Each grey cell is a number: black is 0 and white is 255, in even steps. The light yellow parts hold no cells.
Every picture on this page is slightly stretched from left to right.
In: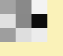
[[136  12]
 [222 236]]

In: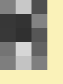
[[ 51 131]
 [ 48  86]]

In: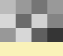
[[107 209]
 [215  95]]

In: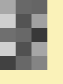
[[ 83 161]
 [104  56]]

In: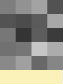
[[76 91]
 [52 93]]

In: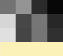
[[ 71 118]
 [ 69 117]]
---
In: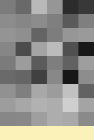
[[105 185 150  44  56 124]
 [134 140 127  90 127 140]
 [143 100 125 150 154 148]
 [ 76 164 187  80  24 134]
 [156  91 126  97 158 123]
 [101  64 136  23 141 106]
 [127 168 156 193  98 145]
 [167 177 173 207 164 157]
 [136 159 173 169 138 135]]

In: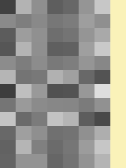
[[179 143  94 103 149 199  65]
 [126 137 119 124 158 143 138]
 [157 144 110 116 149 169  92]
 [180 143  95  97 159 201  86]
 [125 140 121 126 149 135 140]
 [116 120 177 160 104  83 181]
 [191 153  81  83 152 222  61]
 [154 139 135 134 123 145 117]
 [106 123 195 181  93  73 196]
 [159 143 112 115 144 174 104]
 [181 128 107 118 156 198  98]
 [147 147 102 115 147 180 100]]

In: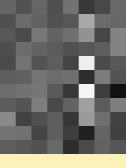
[[ 82 102  80 114  56  72 104 101]
 [106  99  81  87 168 107 103  80]
 [ 75 119  99 111 146  70 131  87]
 [108  99  91  81  87  94 131  78]
 [115  83  94  68 238  75  88  75]
 [ 97 117 108 111  46 123  84  93]
 [114 118  90  55 245  62  17 108]
 [ 84 126  73  98 160  91 126  92]
 [ 66  80  93  54 154 111  67 137]
 [113  69  94  62  33 100  64 116]
 [ 88  82 105  45  75  98  86  94]]

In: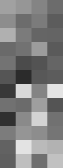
[[150 132 108 161]
 [108 123  92 141]
 [123 101 100 176]
 [114 156  90 106]
 [ 75  83 101 115]
 [ 43  88  92  85]
 [217 132 228  56]
 [107 159  84 113]
 [138 211 113  48]
 [149 141 117 124]
 [227 186 178  98]
 [191 111 193  95]]

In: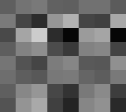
[[115 121  97  95 113 113  91  95]
 [ 69  44 150 177  69  64 168 122]
 [165 204  44   6 155 165   6  73]
 [130 142  76  57 130 135  67  94]
 [ 83  69 124 134  89  87 144 117]
 [ 94  88 120 122 101  93 121 110]
 [135 150  71  51 121 138  61  95]
 [148 169  64  36 134 145  41  83]]

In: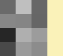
[[191 103 106]
 [133 102 135]
 [175 156  38]
 [154 140  73]]

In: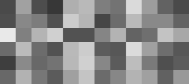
[[161  77  55 175 185 126 115 218 157  98  74  74]
 [136 124  80 204 181  70 108 186 137 137  99  78]
 [128 180 208  82  82 133 179  99 111 195 168 233]
 [187 108  82 185 204  92  87 219 160 110  87 107]
 [138 104 115 184 208 135  91 189 122  79  92  62]
 [178 119  91 160 196 107 135 179 160  97 153 104]]

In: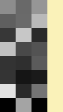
[[105 150 141]
 [106 185  95]
 [199  42  55]
 [ 73  83 193]
 [ 47  91  51]
 [ 21  26  52]
 [ 41 116 226]
 [164   3   1]]

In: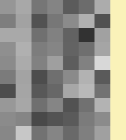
[[168 118 132  91 108 172 150]
 [162  82 119 139 176  81 126]
 [169 112 129  98  50 161 169]
 [176 125 133  99 111 165 143]
 [171 129 159  93 129 216 139]
 [163  77 111 138 178  90 123]
 [165  88 103 167 185 114  77]
 [167 112 133  82 113 179 152]
 [133  73  83  90 123 139 139]
 [199 114 133 105 127 160 135]]
